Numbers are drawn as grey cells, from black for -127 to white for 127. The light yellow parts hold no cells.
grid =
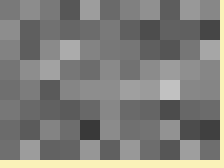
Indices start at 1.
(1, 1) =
-6
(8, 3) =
-29
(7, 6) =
11
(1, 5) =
29
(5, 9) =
65
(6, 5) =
-23
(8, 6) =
-31
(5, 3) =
-37
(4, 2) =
13
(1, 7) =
0
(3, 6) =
-7
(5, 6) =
13
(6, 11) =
-20
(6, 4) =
-36
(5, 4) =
5
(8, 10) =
30
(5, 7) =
31
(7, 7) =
-15
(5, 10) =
7
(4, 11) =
6
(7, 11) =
-63
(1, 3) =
-6
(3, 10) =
-9
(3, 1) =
2
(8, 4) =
-27
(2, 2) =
-32
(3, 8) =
-32

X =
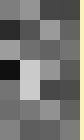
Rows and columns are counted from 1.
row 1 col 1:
-1
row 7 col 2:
-33
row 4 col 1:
-111
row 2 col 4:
-28
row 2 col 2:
-43
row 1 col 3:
-57
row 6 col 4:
-30
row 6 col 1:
-18
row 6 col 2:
-7

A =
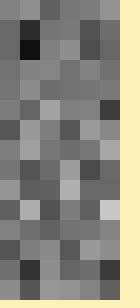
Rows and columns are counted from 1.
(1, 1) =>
2
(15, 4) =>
18
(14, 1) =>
-15
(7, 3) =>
-1
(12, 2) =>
-16
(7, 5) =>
26
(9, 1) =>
-10
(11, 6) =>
71
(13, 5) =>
25
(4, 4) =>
-13
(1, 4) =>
-8
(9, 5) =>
-51
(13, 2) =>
-1
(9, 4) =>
28
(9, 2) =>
-43
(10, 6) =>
-23
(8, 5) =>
-8
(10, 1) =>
20
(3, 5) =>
-49
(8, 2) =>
31
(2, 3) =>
-11
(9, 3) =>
-20
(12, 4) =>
-13
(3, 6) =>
-24
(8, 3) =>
-9

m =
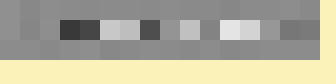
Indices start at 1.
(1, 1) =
16
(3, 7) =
10
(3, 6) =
8
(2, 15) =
-8
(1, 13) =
11
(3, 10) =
9
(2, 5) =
-57
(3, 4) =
12
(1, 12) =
7
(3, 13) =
10
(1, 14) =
11
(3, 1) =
12
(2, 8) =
-49

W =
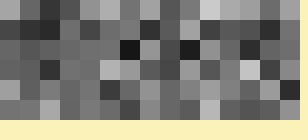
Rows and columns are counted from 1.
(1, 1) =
37
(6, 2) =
-10
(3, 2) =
-41
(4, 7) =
25
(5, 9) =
-24
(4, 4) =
-14
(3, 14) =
-27
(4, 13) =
67
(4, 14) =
-61
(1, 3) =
-73
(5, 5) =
-11
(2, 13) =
-46
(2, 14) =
-80
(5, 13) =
-29
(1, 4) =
-45
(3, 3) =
-31
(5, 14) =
27
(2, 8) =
-77
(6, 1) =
-12
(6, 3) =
40
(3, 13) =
-81
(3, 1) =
-25
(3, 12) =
-25
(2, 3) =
-85
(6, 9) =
-24

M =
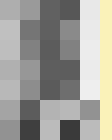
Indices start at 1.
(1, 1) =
46
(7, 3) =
59
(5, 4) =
-17
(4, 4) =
-34
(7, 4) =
-69
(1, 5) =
104
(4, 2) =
23
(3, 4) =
1
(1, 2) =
26
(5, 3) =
-36
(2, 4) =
10

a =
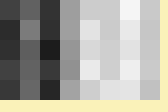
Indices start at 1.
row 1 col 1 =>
-62
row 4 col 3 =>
-70
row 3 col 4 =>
22
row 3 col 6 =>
79
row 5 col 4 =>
35
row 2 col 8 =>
70
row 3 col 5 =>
88
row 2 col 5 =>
99
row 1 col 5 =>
76
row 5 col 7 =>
100
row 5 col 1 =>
-71
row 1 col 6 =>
76
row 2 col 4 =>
31
